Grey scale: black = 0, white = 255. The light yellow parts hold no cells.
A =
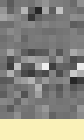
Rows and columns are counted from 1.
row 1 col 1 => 117
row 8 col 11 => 169
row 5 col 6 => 118
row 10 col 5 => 85
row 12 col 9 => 131
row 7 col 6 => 119
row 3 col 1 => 164
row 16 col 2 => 91
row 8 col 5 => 74
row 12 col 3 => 146
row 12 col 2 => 93
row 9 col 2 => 76
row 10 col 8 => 62
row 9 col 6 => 153
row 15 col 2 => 130
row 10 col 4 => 91
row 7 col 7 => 117
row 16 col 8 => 120
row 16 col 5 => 114
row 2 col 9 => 195
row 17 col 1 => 119
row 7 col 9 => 116
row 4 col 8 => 123
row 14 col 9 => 98
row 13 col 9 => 87
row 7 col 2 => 124
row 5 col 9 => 116
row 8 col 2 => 164
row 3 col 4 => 122
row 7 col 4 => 114
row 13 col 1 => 106
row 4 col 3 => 127
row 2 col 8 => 94
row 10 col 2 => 60
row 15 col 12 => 116
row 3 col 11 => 142
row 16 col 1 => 115
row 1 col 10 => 121
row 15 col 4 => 138

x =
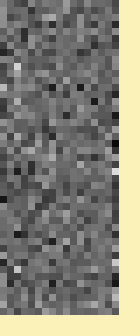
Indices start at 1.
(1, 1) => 130
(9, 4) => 116
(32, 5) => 72
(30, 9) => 91
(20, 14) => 70
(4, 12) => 142
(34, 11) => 91
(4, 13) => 85
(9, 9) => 122
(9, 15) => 110
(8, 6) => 117
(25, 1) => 58
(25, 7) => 84
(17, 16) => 87
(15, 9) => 109
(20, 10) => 110
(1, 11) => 108
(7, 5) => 144
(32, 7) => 135
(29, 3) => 101
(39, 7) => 131
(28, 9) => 107
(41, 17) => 23
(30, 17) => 78
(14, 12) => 121
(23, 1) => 67
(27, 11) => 101
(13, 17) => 76
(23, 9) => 102
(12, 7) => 104
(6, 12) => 144
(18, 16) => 83
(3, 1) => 143
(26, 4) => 66
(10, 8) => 75
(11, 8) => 105
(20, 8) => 44
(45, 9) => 106
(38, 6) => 126

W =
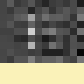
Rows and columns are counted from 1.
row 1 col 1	69
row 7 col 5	179
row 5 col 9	85
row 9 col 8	97
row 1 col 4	67
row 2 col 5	37
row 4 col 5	98
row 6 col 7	26
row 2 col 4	78
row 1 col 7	37
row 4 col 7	49
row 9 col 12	118
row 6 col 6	59
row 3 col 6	79
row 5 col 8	125
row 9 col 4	84
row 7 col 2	72
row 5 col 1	65
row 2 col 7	84
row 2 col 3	78
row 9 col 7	97
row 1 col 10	56
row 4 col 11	75
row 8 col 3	70
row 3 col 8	93
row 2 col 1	69
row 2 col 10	87
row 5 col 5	206
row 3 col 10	85

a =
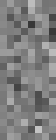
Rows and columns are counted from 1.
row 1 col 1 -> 130
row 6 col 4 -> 142
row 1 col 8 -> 118
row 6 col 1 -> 149
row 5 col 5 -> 127
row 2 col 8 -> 126
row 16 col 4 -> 113
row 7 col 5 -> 133
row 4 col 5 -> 56
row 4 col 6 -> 122
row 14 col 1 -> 121
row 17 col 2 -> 141
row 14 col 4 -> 147
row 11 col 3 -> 105
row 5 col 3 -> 129
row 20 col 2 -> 159
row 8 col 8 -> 186
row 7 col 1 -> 145
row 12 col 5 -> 140
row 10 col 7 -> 127
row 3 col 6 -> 162
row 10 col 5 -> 128
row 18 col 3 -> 139
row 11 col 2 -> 135
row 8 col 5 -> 166
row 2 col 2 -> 119
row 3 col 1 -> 133
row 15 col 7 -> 88
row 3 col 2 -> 87
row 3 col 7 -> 146
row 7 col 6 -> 114
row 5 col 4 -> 92
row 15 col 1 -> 120
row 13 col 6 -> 152

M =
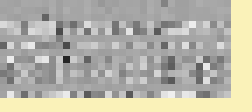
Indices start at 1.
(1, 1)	165
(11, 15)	144
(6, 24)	165
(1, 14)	163
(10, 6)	135
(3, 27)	160
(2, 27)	161
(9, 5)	141
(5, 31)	170
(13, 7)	165
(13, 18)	162
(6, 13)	167
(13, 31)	161
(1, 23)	166
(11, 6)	164
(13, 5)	167
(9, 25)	101
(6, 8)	169
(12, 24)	115
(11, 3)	150
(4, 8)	213
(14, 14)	136
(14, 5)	182
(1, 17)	159
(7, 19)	137
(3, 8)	165
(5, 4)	134
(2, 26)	161
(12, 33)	180
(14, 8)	198
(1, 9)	160
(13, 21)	158
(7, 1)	101
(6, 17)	166
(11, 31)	196
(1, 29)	173
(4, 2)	202
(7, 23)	175

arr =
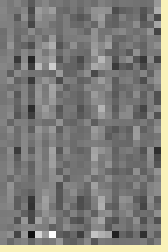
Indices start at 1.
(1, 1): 130
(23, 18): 114
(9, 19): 143
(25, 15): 127
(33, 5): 136
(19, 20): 154
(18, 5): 111
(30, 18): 135
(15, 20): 117
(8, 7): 121
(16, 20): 101
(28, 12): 112
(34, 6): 213
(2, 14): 145
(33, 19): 108
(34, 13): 117
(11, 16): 123
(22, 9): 88
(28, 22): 131
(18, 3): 127
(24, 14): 138
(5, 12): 117
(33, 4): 134
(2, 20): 110
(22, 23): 46
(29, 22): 141
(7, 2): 148
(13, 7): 121
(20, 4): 135
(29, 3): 93
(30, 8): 118
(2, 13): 123
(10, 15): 156
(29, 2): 140
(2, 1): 134
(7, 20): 111
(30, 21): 69
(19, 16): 101
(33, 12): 114
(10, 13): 121

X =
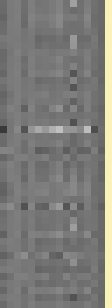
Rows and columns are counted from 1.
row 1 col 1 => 108
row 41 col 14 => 120
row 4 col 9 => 135
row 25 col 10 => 111
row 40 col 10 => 129
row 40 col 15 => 110
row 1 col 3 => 125
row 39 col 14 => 123
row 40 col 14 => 113
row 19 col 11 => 149
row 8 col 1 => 105
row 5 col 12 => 112
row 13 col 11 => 85
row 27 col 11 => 136
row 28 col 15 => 108
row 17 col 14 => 116
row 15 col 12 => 115
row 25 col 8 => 119
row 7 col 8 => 111
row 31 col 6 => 115
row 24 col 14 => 115
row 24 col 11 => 116
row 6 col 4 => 117
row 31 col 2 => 120
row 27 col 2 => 117
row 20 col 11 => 105
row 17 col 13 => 117
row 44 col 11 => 114
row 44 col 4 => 115
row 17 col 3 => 126
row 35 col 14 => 120
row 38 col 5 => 120
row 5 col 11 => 113
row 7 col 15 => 105
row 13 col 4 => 118
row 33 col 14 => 116
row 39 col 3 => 122
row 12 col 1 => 117

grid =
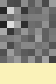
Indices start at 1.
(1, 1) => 143
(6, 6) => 160
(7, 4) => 136
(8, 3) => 114
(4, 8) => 88
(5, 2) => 54
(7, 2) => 75
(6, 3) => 134
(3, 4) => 116
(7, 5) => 136
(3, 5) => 124
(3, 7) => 127
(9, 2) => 130
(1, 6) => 132
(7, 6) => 115
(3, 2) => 108
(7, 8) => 86
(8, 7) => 97
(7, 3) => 112
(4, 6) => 105
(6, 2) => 126
